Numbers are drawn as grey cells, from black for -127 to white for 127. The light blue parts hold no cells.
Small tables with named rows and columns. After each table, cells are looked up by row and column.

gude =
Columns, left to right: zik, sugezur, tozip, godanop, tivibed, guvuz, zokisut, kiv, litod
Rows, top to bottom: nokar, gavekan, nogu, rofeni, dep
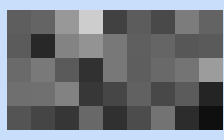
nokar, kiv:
-3
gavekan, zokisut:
-26
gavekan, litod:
-37
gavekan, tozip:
3
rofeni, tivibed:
-57
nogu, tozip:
-37
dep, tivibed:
-79
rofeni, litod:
-91
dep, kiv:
-83
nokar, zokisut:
-54
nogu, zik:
-21
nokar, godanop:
77
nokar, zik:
-33
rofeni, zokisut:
-55
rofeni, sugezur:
-15
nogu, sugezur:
-6
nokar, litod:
-28
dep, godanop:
-23
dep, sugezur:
-58
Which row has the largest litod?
nogu

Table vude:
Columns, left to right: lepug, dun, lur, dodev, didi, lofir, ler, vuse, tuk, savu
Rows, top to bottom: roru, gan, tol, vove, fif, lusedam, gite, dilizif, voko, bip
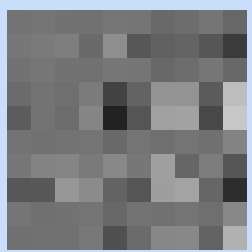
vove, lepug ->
-20
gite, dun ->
3
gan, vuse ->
-27
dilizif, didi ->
-28
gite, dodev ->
-5
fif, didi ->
-93
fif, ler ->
32
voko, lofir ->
-12
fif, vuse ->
34
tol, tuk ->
-9
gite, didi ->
8
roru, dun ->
-10
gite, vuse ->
-25
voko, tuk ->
-16
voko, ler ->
-14
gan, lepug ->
-8
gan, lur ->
-1
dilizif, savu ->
-82

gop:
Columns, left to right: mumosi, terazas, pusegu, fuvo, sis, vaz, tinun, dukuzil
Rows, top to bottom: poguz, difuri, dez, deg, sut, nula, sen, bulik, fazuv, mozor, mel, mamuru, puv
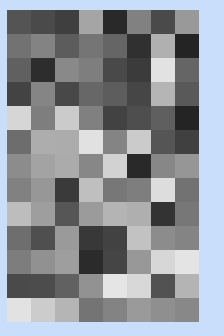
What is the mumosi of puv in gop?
98
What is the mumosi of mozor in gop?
-17
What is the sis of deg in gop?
-34
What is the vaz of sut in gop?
-49
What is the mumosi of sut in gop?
86
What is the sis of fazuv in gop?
52
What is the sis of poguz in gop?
-86
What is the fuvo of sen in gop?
7
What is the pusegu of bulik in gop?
-69
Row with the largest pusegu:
sut

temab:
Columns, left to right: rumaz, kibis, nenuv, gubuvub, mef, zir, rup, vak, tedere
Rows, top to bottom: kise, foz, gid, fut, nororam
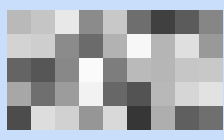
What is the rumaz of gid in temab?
-27
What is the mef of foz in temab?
50
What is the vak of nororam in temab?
-32
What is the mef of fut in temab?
-24
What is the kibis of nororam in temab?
93
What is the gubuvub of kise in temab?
11
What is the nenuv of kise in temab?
104
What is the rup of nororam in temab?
46
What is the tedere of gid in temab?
72
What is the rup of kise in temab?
-63

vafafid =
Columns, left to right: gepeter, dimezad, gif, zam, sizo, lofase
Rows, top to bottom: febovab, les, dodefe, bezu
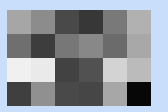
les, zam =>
8
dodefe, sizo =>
83
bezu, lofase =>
-120
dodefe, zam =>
-46
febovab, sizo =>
-6
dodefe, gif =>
-61
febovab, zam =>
-72
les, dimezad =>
-66
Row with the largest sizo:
dodefe

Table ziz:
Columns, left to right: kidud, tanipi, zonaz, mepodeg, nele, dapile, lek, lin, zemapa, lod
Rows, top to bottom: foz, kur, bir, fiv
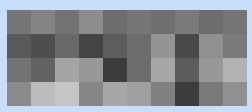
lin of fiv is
-67
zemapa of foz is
-18
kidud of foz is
-9
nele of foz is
-18
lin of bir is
-35
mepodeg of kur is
-59
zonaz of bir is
37
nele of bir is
-67
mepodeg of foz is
12
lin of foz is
-5
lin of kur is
-55
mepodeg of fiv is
7

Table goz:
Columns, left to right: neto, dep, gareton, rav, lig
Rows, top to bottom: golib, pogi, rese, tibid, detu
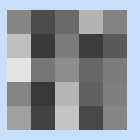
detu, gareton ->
68
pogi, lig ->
-38
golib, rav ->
51
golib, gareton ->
-21
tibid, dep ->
-71
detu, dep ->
-60
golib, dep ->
-51
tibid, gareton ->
53
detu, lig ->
5
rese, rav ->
-24
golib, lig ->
1
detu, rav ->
-56
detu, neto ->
32
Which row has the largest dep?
rese

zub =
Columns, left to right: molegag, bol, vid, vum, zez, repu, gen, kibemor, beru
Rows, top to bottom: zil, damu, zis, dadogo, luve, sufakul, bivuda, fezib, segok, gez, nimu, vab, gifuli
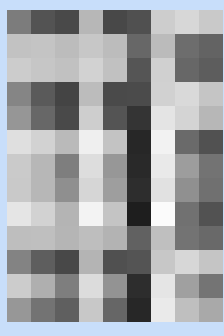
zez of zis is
65
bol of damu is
68
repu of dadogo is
-52
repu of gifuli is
-88
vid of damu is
60
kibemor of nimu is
87
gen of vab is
101
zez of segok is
68
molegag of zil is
-3
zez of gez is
51
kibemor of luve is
84
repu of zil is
-47
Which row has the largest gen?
segok

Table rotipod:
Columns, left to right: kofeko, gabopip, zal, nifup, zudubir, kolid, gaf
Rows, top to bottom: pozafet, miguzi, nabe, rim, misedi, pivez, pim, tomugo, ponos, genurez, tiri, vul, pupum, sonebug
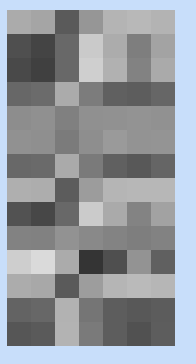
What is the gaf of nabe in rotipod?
42
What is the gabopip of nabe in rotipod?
-63
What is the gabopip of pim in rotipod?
-21
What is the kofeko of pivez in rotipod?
17
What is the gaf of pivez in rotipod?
20
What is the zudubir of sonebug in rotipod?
-34
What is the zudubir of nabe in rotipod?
49
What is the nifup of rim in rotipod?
-3
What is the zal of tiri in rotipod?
43
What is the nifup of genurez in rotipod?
9
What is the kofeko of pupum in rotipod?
-28
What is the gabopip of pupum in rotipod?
-24
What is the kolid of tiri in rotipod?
19
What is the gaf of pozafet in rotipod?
51
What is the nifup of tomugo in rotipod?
28
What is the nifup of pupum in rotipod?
-10
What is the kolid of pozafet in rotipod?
56
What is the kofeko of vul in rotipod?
44
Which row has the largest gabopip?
tiri

